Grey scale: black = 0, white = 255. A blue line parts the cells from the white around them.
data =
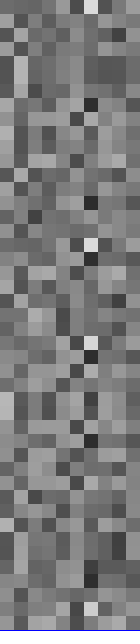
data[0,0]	108
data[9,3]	81
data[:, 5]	[76, 130, 140, 125, 138, 139, 147, 164, 73, 151, 131, 76, 147, 131, 159, 129, 107, 76, 155, 77, 137, 139, 127, 127, 72, 157, 73, 131, 164, 157, 73, 158, 83, 127, 73, 147, 129, 152, 137, 139, 146, 156, 103, 71, 77]
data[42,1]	84
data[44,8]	170
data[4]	[82, 180, 102, 110, 126, 138, 94, 86, 87, 108]
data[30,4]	155
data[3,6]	109
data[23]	[99, 130, 156, 139, 77, 127, 109, 108, 82, 134]
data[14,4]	147
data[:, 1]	[104, 83, 164, 83, 180, 180, 165, 108, 101, 83, 83, 90, 169, 83, 127, 129, 84, 103, 141, 89, 83, 163, 115, 130, 105, 134, 102, 130, 89, 84, 99, 132, 85, 128, 101, 163, 135, 83, 158, 161, 165, 137, 84, 106, 89]
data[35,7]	115
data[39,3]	117
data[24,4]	162
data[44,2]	163
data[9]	[176, 83, 124, 81, 135, 151, 90, 157, 137, 111]
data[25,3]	99
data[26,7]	127
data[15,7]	122
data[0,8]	121
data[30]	[148, 99, 154, 155, 155, 73, 162, 135, 158, 127]
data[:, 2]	[101, 126, 106, 127, 102, 100, 75, 119, 151, 124, 126, 163, 83, 126, 112, 66, 135, 101, 107, 163, 125, 110, 172, 156, 116, 110, 149, 158, 124, 124, 154, 110, 156, 158, 151, 73, 150, 124, 118, 112, 99, 109, 137, 127, 163]
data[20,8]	133
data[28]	[183, 89, 124, 83, 144, 164, 65, 157, 141, 95]
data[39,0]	84
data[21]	[84, 163, 110, 116, 94, 139, 110, 96, 65, 146]
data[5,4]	128
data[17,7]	82
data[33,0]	100

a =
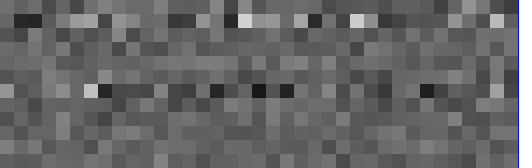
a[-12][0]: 112
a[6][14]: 112
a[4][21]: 128
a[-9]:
[107, 101, 115, 99, 119, 78, 95, 105, 74, 117, 85, 79, 103, 113, 85, 93, 95, 102, 100, 98, 105, 89, 90, 93, 105, 72, 122, 113, 102, 91, 111, 103, 101, 94, 114, 88, 116]
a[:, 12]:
[96, 56, 92, 103, 118, 102, 70, 71, 111, 108, 108, 94]
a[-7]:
[82, 95, 90, 125, 115, 104, 96, 136, 107, 117, 99, 91, 102, 90, 98, 112, 97, 73, 84, 102, 105, 88, 97, 106, 95, 73, 89, 72, 102, 104, 108, 111, 129, 112, 73, 119, 64]
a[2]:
[84, 70, 123, 98, 73, 98, 80, 93, 133, 76, 99, 115, 92, 99, 94, 118, 84, 88, 96, 113, 92, 74, 104, 98, 91, 102, 82, 100, 86, 114, 92, 114, 88, 86, 112, 110, 114]
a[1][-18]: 150
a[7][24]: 82
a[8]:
[80, 101, 84, 99, 129, 101, 86, 69, 101, 87, 91, 91, 111, 115, 103, 93, 95, 111, 85, 122, 97, 118, 103, 95, 122, 88, 86, 89, 97, 100, 104, 105, 127, 81, 80, 96, 92]
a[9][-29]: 118
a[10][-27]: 98
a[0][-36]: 97
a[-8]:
[102, 107, 108, 117, 90, 87, 98, 105, 100, 98, 104, 113, 118, 116, 124, 123, 117, 91, 121, 90, 123, 128, 102, 127, 91, 105, 111, 105, 98, 87, 101, 87, 86, 106, 85, 120, 91]
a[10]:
[126, 105, 119, 88, 101, 99, 80, 120, 103, 91, 98, 113, 108, 108, 98, 92, 106, 104, 94, 99, 92, 90, 104, 79, 109, 93, 85, 107, 112, 107, 125, 115, 100, 95, 107, 83, 93]
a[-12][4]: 100
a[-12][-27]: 106
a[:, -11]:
[91, 143, 82, 122, 111, 89, 76, 91, 86, 102, 85, 104]
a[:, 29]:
[96, 85, 114, 91, 87, 104, 116, 82, 100, 91, 107, 100]
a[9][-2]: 115
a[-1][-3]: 112
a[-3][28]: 118
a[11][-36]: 91
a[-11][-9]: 68
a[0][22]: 104
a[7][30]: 117
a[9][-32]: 88

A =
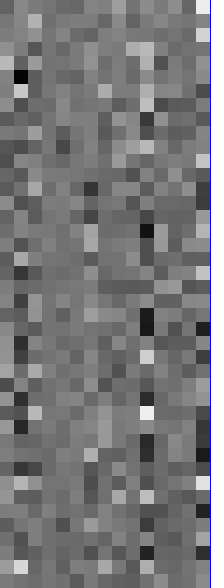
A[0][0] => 99
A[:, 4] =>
[106, 122, 132, 104, 116, 104, 129, 136, 133, 92, 72, 103, 121, 129, 123, 122, 112, 113, 115, 108, 117, 132, 96, 114, 105, 122, 112, 119, 129, 120, 110, 108, 127, 119, 116, 108, 110, 80, 107, 100, 96, 112]
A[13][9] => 134
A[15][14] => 152
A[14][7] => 116
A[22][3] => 115
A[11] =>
[80, 133, 128, 111, 103, 119, 125, 112, 154, 117, 101, 119, 126, 121, 196]
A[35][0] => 149
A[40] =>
[156, 215, 103, 118, 96, 126, 123, 168, 120, 88, 174, 107, 103, 115, 129]
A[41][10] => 113
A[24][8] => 134
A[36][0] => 125
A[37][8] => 121
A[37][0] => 93
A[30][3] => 123
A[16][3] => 120
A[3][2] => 86
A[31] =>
[120, 99, 102, 113, 108, 125, 120, 152, 121, 106, 41, 103, 136, 122, 59]
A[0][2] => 123
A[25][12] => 102
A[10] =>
[86, 77, 100, 119, 72, 111, 129, 102, 140, 158, 184, 129, 103, 124, 130]
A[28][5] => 132
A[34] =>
[143, 181, 144, 116, 116, 122, 77, 113, 92, 128, 80, 105, 116, 128, 225]
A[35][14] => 106
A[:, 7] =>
[128, 103, 126, 126, 110, 115, 172, 121, 95, 89, 102, 112, 106, 103, 116, 109, 108, 116, 114, 104, 95, 118, 137, 113, 95, 104, 109, 83, 126, 147, 153, 152, 99, 104, 113, 112, 130, 130, 101, 116, 168, 104]
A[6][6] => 123
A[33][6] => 86
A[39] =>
[125, 87, 97, 112, 100, 108, 81, 116, 87, 110, 35, 102, 100, 105, 47]
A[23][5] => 123
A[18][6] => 91
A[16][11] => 154
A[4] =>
[185, 97, 155, 115, 116, 122, 146, 110, 125, 109, 176, 81, 123, 109, 145]
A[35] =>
[149, 95, 93, 114, 108, 126, 86, 112, 168, 114, 189, 112, 97, 88, 106]

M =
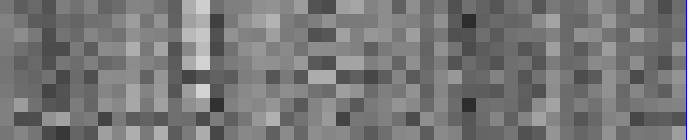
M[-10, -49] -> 118
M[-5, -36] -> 68
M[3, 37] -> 85
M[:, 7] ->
[100, 114, 120, 139, 104, 140, 133, 146, 67, 159]
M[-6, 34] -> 96
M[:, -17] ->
[81, 91, 80, 115, 83, 152, 103, 108, 101, 130]
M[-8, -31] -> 127
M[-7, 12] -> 83
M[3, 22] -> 140
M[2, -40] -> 144
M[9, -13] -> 117
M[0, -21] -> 97
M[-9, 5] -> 101
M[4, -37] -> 92
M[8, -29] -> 98
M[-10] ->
[118, 93, 105, 83, 126, 114, 130, 100, 108, 132, 131, 116, 96, 174, 206, 111, 127, 128, 143, 146, 134, 156, 83, 76, 159, 165, 131, 140, 97, 143, 106, 121, 81, 112, 99, 85, 110, 120, 87, 120, 108, 113, 141, 127, 104, 143, 105, 77, 109]
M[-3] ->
[128, 156, 113, 87, 82, 124, 102, 146, 136, 167, 121, 161, 112, 144, 157, 49, 129, 140, 135, 149, 121, 89, 132, 148, 121, 89, 122, 130, 148, 137, 107, 139, 108, 45, 110, 113, 109, 93, 140, 163, 109, 125, 114, 136, 109, 118, 124, 129, 131]
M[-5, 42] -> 91
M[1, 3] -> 90
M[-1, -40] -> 174
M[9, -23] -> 91
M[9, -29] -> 139
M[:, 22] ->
[83, 126, 81, 140, 89, 172, 114, 132, 133, 142]
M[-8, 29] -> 158
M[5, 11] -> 149
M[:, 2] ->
[105, 92, 121, 100, 105, 102, 106, 113, 78, 117]
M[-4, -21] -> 119
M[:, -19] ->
[106, 113, 107, 100, 103, 109, 97, 107, 143, 93]
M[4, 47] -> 80
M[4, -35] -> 210
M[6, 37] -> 95
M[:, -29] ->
[134, 125, 123, 138, 134, 122, 142, 121, 98, 139]

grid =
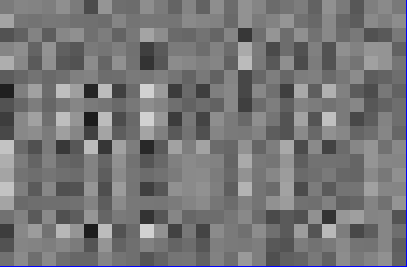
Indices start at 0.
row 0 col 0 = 123
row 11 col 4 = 103
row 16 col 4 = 183
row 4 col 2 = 90
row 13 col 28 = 133
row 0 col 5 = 123
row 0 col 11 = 123
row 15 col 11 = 86
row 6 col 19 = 112
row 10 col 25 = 135
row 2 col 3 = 93
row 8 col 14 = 68
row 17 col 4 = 135
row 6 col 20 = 63
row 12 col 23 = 122
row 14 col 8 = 139
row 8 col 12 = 60
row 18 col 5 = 103
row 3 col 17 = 170
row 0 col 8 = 110
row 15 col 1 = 130
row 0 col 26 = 127
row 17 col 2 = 131
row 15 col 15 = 109
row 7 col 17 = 63
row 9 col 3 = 123
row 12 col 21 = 106
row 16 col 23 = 185
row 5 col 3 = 105
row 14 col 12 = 123
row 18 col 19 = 79
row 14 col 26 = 132
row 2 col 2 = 131
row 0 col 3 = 126
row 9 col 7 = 164
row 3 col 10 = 63
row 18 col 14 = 98
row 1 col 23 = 137
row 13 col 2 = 90
